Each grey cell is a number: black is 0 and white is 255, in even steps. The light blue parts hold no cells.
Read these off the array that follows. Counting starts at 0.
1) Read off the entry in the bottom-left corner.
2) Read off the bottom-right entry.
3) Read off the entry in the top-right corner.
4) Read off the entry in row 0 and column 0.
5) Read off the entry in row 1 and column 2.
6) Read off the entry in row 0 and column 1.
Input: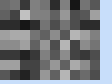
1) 87
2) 77
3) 87
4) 107
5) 193
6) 116

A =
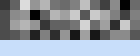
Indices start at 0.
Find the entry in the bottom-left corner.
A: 76
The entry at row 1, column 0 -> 76
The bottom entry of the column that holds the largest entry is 116
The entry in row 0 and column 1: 98
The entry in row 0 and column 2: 220
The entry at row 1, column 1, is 139
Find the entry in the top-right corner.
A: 107
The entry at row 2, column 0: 76
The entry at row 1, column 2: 149
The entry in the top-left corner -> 54
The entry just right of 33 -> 128

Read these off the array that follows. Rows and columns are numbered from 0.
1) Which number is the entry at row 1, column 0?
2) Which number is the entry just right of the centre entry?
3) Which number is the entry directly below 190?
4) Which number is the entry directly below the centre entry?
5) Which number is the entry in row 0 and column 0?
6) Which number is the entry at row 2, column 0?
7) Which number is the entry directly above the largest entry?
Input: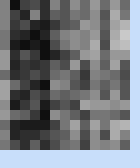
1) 130
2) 95
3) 152
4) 130
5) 130
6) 130
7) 180

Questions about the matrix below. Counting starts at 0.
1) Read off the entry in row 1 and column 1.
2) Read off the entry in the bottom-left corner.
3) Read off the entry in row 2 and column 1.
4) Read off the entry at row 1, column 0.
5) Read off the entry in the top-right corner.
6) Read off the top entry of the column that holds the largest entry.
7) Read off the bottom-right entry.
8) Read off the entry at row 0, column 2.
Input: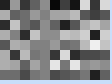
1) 97
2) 109
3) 195
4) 174
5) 217
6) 54
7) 97
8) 54

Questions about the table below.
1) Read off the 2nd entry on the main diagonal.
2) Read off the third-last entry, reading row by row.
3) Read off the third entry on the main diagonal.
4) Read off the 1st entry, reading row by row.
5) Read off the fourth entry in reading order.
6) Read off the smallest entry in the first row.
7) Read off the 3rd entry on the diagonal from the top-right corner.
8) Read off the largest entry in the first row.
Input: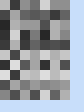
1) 165
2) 210
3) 153
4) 187
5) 111
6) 58
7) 79
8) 210
